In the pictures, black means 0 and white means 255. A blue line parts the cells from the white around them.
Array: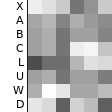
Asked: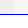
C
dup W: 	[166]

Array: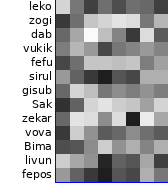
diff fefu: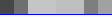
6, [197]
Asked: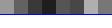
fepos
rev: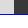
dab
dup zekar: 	[220]

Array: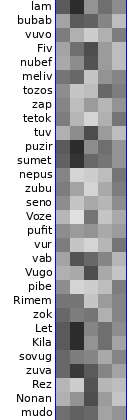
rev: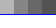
vab
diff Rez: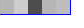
3, [83]
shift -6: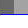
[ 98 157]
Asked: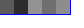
lam
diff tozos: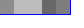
2, [197]
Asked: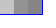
meliv

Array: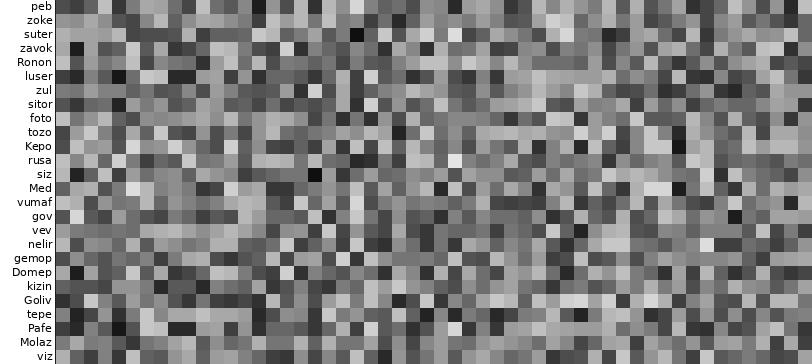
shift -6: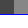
[ 64 129]
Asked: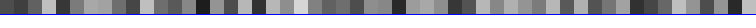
peb

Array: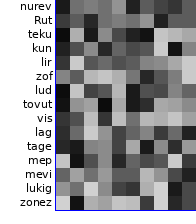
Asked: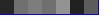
Rut
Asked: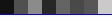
mep
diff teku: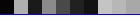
1, [12]
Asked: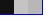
teku
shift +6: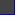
[73]

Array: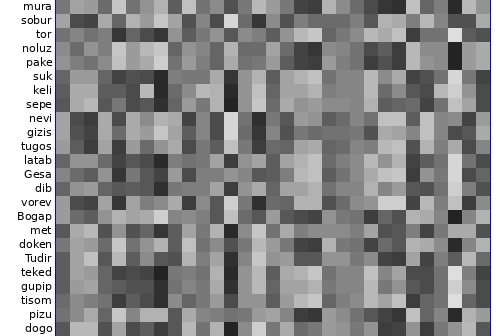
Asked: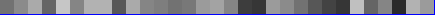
pizu
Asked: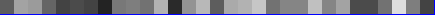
teked
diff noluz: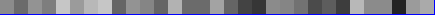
17, [107]
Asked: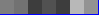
pake

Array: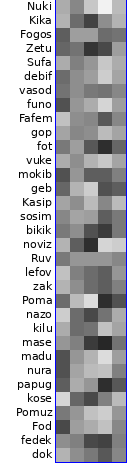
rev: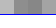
gop
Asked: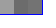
Fogos

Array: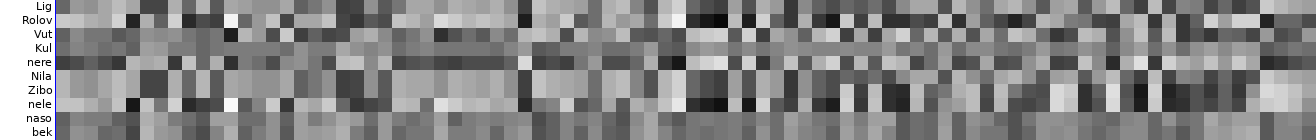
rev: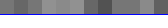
bek
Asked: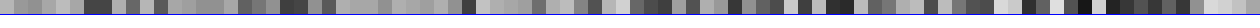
Zibo

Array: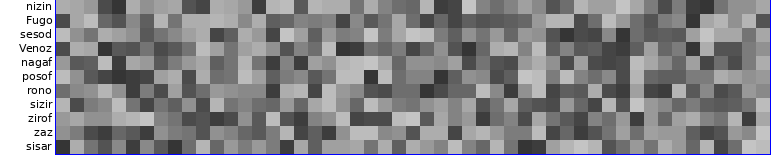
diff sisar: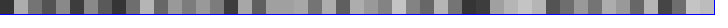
29, [188]
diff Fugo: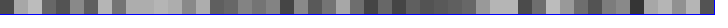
19, [124]
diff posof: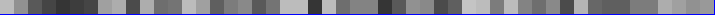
29, [95]
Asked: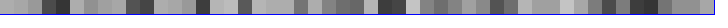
nizin
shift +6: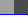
[166  81]
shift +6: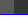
[95 59]

